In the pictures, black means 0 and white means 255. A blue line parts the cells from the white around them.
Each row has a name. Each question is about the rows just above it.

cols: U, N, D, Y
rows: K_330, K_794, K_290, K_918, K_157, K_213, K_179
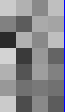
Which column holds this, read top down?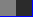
U
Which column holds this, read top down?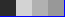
U
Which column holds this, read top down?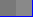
D

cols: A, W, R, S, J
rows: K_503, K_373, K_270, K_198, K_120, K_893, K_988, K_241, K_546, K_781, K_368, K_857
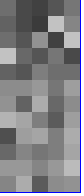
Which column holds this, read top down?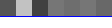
S
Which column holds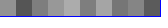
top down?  R
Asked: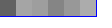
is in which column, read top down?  W
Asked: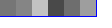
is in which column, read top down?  J
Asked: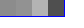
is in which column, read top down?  A

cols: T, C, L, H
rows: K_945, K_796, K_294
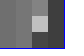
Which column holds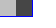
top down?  L
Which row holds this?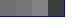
K_945
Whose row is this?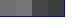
K_294

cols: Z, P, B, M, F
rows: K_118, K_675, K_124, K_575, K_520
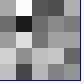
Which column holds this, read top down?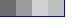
Z
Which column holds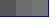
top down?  B

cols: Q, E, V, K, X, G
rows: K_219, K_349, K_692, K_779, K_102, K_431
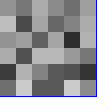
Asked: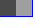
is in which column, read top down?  E
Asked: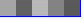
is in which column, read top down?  V
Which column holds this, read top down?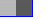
K
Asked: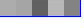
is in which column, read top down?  V
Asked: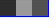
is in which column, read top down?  X
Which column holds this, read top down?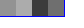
Q
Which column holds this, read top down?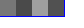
E

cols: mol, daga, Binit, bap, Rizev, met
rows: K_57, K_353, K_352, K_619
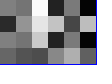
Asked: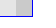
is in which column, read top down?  Binit
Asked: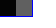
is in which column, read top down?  met
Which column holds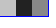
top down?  bap

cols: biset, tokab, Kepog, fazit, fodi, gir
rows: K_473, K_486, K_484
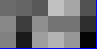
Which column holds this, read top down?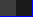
tokab
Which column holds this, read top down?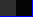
gir
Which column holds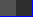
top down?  gir

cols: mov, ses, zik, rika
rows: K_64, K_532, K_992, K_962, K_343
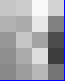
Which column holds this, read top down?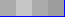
ses
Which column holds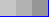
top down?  mov
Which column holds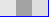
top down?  zik
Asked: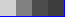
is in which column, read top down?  rika
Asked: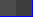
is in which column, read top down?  rika
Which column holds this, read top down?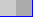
ses
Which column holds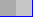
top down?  ses

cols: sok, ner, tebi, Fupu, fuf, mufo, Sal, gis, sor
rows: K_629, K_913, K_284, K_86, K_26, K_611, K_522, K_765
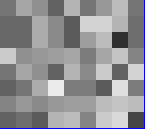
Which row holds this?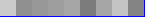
K_86
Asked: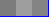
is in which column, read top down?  mufo
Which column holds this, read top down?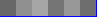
ner
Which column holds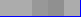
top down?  tebi
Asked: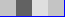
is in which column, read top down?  gis
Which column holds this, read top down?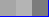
fuf

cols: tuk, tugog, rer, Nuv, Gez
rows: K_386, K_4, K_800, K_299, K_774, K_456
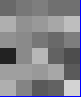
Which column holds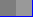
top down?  rer
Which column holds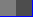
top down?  Gez
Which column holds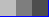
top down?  Gez

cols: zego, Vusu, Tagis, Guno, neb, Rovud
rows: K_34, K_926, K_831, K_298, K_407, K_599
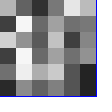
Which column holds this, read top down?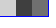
zego
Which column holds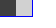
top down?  zego
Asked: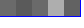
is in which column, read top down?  Tagis
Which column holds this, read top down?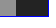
Rovud
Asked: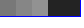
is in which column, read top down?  Rovud
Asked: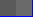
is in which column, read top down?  Tagis

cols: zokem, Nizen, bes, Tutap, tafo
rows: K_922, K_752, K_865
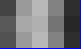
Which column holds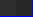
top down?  tafo
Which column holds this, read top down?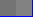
Tutap

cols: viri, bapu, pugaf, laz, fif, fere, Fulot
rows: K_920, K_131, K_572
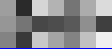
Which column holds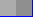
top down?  fere
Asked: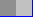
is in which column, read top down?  fere
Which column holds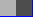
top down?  laz
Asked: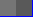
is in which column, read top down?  fif

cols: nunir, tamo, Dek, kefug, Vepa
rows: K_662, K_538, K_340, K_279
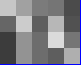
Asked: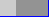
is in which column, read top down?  tamo
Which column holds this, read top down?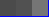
Vepa

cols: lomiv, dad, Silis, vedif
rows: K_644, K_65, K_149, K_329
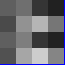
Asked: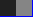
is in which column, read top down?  vedif
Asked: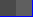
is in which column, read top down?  lomiv
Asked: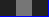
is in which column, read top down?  vedif

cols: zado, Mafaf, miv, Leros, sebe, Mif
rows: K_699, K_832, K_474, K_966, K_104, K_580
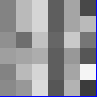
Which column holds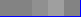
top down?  zado
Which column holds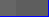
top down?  Leros
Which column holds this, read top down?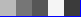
Mif
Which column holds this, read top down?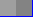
zado
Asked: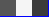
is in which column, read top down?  Mif
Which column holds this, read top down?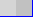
miv

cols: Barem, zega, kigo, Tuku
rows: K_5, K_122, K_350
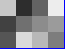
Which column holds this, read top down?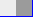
Tuku
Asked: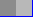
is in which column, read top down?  kigo
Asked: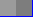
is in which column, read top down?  Tuku
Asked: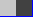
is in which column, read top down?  Barem
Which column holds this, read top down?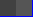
Barem
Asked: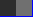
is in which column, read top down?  zega

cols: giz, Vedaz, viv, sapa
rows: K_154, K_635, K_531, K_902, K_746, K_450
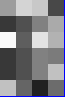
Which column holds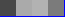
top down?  sapa
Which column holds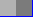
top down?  sapa
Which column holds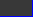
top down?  giz
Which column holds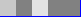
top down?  viv
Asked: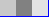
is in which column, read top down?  viv

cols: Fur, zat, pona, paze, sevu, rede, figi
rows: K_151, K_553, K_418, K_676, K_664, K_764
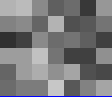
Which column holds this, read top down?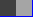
sevu
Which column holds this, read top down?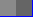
pona
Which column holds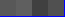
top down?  rede
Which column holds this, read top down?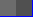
sevu
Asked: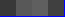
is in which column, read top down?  rede
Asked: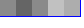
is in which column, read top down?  pona

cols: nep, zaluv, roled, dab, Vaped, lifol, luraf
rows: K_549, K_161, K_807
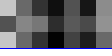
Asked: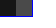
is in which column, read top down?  lifol
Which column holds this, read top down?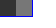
roled
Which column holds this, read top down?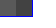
Vaped
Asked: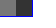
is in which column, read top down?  roled

